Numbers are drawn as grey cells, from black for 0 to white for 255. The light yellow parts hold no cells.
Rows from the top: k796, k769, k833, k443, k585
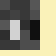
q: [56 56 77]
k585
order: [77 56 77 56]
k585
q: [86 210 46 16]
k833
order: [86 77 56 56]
k796
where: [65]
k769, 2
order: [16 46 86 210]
k833

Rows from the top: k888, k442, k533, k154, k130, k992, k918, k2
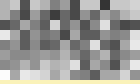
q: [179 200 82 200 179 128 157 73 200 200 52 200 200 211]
k888
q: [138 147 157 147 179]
k992
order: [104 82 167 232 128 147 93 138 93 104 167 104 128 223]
k130
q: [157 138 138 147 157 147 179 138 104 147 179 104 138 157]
k992
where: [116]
k154, 5
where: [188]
k918, 7

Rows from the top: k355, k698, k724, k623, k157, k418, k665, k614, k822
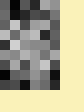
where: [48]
k157, 1
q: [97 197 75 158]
k724
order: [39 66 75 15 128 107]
k822
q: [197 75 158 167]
k724
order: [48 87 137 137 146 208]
k157
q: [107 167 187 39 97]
k623
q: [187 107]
k623

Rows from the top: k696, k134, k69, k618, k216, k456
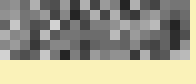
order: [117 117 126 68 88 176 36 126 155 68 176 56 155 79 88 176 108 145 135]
k696
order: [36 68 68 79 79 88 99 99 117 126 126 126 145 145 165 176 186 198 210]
k69
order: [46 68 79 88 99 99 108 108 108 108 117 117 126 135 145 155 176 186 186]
k618
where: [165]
k69, 15
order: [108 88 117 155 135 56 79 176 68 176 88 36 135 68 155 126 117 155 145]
k134

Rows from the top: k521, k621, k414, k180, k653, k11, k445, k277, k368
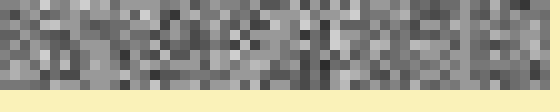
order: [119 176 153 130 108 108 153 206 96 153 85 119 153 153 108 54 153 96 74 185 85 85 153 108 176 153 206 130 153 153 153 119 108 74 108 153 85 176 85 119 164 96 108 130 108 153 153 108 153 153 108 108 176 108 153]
k11
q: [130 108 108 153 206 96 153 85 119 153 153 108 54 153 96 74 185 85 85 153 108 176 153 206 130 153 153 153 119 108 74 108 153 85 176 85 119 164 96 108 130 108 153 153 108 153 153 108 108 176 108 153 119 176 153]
k11
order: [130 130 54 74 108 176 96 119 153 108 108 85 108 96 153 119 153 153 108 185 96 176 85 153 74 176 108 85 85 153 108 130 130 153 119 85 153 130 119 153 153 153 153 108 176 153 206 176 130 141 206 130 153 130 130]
k521
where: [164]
k11, 38
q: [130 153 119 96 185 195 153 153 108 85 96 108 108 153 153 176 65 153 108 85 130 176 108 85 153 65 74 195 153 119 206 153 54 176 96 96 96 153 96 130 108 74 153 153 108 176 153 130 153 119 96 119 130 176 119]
k414
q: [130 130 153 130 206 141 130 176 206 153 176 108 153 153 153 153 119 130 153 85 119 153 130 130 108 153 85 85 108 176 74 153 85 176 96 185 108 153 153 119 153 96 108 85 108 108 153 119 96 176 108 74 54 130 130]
k521
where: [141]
k521, 6

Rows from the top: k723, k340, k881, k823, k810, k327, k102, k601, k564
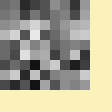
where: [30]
k102, 8
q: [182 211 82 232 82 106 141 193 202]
k823
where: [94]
k810, 6
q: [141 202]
k601

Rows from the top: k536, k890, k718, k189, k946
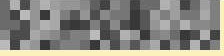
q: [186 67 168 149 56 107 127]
k946
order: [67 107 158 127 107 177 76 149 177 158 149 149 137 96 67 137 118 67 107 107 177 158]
k536
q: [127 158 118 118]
k890
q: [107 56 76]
k189
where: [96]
k536, 10
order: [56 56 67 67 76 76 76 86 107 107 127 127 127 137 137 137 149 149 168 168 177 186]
k946
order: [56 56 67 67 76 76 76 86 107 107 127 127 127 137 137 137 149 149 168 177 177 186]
k189

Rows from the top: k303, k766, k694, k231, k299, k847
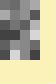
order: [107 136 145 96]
k299
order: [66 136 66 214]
k231

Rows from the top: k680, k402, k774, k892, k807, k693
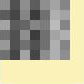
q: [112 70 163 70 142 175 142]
k693
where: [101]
k774, 3
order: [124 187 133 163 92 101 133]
k774
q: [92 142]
k680
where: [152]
k807, 1

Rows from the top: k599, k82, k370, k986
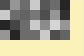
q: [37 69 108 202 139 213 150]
k370
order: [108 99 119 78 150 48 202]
k82
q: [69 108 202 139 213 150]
k370
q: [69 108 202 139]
k370
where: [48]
k82, 7
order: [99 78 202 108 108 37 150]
k986
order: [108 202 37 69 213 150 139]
k370

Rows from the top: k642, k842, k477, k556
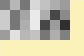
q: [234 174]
k842
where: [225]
k556, 2
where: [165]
k842, 3
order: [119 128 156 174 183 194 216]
k642
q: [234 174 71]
k842
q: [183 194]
k556

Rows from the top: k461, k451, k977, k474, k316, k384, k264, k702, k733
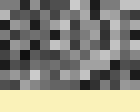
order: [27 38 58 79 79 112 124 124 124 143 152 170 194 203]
k702
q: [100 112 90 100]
k264
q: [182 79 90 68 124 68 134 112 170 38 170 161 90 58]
k451
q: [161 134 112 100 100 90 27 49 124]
k733
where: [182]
k451, 1
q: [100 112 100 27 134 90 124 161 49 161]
k474

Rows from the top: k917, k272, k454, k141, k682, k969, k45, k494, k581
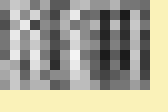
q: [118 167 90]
k917
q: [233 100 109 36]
k272
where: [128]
k682, 12
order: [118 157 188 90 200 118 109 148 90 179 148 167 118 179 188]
k917
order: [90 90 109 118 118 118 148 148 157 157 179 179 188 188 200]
k581
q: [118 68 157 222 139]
k141

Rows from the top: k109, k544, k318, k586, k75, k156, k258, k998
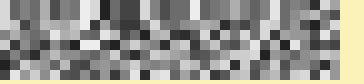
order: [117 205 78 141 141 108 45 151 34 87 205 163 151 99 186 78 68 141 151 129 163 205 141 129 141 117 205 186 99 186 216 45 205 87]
k258
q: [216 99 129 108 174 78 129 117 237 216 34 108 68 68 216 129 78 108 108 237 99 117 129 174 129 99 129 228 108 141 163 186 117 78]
k544

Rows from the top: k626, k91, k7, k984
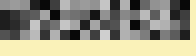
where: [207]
k984, 11
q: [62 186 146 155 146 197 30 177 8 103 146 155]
k626
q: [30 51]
k91
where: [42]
k7, 2
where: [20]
k91, 10
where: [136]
k91, 13
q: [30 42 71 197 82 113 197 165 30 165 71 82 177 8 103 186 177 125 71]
k7

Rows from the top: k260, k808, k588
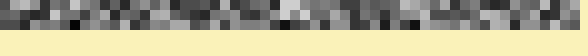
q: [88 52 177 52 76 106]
k260
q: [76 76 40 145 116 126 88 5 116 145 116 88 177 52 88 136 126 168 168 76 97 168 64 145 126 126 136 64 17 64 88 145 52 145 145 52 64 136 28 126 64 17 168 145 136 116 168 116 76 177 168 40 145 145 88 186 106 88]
k588
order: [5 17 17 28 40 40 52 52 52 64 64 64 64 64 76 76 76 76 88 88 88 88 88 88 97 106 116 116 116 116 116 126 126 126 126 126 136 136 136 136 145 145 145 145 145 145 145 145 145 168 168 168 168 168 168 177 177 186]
k588
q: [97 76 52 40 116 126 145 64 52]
k808
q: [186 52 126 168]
k260
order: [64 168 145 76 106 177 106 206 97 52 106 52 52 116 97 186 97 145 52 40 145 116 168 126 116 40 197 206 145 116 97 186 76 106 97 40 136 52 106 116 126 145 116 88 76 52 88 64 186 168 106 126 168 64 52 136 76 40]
k260

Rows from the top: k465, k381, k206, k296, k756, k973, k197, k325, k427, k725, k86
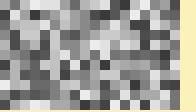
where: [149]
k381, 13
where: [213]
k756, 16
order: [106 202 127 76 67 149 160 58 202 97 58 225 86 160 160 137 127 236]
k381

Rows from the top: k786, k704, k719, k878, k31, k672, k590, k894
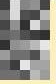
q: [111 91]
k894
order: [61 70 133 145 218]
k786
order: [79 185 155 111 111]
k672
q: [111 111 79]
k672

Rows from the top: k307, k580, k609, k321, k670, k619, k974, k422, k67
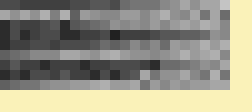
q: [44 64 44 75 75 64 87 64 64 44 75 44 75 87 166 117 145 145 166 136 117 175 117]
k422
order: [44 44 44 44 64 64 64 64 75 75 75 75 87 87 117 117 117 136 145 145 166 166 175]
k422
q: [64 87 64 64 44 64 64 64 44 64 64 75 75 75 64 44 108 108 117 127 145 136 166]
k974
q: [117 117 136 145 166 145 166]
k307
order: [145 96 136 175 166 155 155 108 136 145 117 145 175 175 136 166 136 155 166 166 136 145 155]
k619

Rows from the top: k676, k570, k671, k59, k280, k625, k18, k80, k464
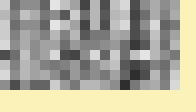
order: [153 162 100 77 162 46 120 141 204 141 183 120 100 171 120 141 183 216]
k80
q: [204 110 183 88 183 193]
k570
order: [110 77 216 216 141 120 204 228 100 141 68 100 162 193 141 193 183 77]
k671
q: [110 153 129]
k280
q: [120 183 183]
k464

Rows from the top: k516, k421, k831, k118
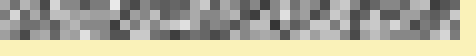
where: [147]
k516, 4
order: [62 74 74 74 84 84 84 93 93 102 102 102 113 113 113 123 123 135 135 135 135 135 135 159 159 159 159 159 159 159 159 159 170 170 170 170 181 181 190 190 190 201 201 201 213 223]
k118

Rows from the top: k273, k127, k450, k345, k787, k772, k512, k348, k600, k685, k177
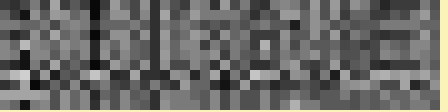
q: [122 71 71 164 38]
k600
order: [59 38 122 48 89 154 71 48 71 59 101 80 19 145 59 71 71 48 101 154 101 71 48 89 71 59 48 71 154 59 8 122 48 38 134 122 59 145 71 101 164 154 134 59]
k512
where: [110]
k345, 19

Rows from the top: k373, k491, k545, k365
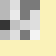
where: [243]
k365, 4
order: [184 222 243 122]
k365

